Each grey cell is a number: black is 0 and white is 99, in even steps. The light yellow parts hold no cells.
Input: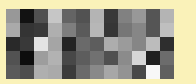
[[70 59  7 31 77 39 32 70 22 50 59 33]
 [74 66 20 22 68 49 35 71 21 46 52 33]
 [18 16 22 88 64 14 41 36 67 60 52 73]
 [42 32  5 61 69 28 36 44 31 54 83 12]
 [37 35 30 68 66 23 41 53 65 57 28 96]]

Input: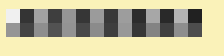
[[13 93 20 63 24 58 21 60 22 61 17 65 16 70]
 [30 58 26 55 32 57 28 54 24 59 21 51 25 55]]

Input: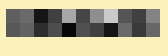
[[51 37 41  8 25 65 27 55 78 33 25]
 [40 34 38 18 30  3 31 25  8 41 22]]

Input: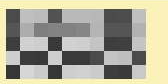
[[74 29 74 73 32 72 72 71 29 30]
 [69 33 67 49 51 50 52 70 33 33]
 [76 24 81 80 22 81 80 76 24 25]
 [29 80 23 22 80 23 23 29 76 74]
 [78 21 83 79 21 80 81 79 24 23]]

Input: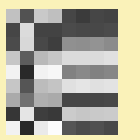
[[26 75 32 78 74 27 23 27]
 [29 27 85 26 26 29 28 28]
 [54 29 84 28 24 56 55 57]
 [87 77 36 72 77 85 85 85]
 [52 94 16 94 96 50 53 50]
 [88 77 33 73 76 87 89 87]
 [28 66 44 68 66 27 27 27]
 [79 21 89 24 22 79 77 78]
 [28 94 16 91 98 33 29 31]]

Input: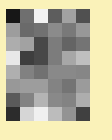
[[31  9 43 94 36 63]
 [59 61 41 44 54 47]
 [45 67 63 28 48 39]
 [74 90 24 28 48 65]
 [52 68 50 44 53 53]
 [60 59 61 61 51 45]
 [67 35 51 70 53 51]
 [25 17 83 93 73 57]]
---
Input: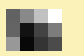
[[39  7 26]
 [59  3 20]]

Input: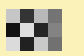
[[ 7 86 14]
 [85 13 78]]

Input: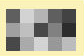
[[62 74 28]
 [28 66 82]]

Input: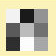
[[35 73 44]
 [18 98 65]]

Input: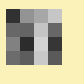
[[40 39 76]
 [50 17 82]]

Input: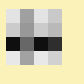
[[79 59 79]
 [ 6 40  6]]

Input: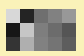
[[ 9 77 49]
 [20 68 50]]

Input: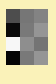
[[ 4 47 58]
 [96 55 45]]

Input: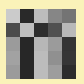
[[29 74 18]
 [60 15 71]]
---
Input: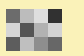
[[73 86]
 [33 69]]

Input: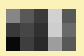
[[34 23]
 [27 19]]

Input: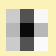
[[32 96]
 [ 4 71]]

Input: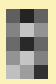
[[14 38]
 [76 57]]

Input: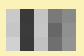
[[22 76]
 [23 77]]

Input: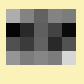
[[51 38]
 [16 37]]
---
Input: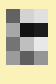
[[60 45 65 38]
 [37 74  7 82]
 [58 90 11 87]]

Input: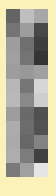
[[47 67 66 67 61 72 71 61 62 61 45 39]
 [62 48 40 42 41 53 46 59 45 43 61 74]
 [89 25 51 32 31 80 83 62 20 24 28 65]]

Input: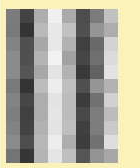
[[45 54 51 49 51 47 54 54 51 47 48]
 [21 30 26 25 27 20 33 31 31 20 26]
 [70 71 69 67 67 73 65 70 65 72 67]
 [89 92 88 89 88 92 88 94 90 90 93]
 [74 67 74 73 73 74 69 63 69 75 66]
 [33 24 25 28 23 31 22 27 25 31 30]
 [57 44 48 48 44 58 38 43 41 58 48]
 [65 86 78 73 81 69 88 85 82 67 75]]

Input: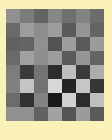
[[56 42 50 48 41 38 41 56]
 [56 19 76 23 62 39 61 48]
 [38 51 45 45 55 56 55 39]
 [63 10 84 17 61 32 61 52]
 [33 81 14 74 35 61 35 43]
 [60 17 77 23 58 35 58 51]
 [35 74 21 67 39 60 39 42]]

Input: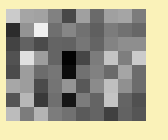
[[73 33 65 29 32 26 17 79]
 [48 71 61 61 87 38 57 64]
 [70 22 29 42 61 29 93 63]
 [48 43 45 46 39 39 43 50]
 [44  8 58  5  1 38 52 28]
 [35 48 34 44 27 46 44 62]
 [39 39 54 50 48 39 37 41]
 [25 76 74 41 76 51 48 62]
 [38 39 56 64 49 55 44 64]
 [33 31 42 42 79 55 40 48]]

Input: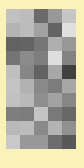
[[78 72 49 75 76 74 45 38 70 75]
 [59 73 48 72 69 52 54 39 73 73]
 [59 53 76 55 53 38 49 46 63 41]
 [42 70 47 63 48 65 86 68 39 59]
 [34 56 40 52 65 25 51 59 87 77]]

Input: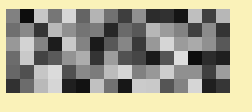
[[19 40 42 59 43 50]
 [42 31 78 82 53  5]
 [72 77 26 51 20 77]
 [83 85 35 11 72 46]
 [12 31 57 78 56 83]
 [ 7 53 67 51 45 39]
 [75 48 20 10 48 70]
 [44 73 61 34 15 44]
 [ 9 83 32 52 41 24]
 [79 50 27 22 34 56]
 [78 59 10 59 71 17]
 [33 80 33 83 60 19]
 [51 56 86 60 51  8]
 [83 56  5 66 25 74]
 [12 25 17 56 54 25]
 [21 61 12 34 20 71]]

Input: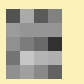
[[56 45 56 60 32]
 [62 77 48 58 66]
 [53 70 41 58 35]
 [38 68 19 58 50]]
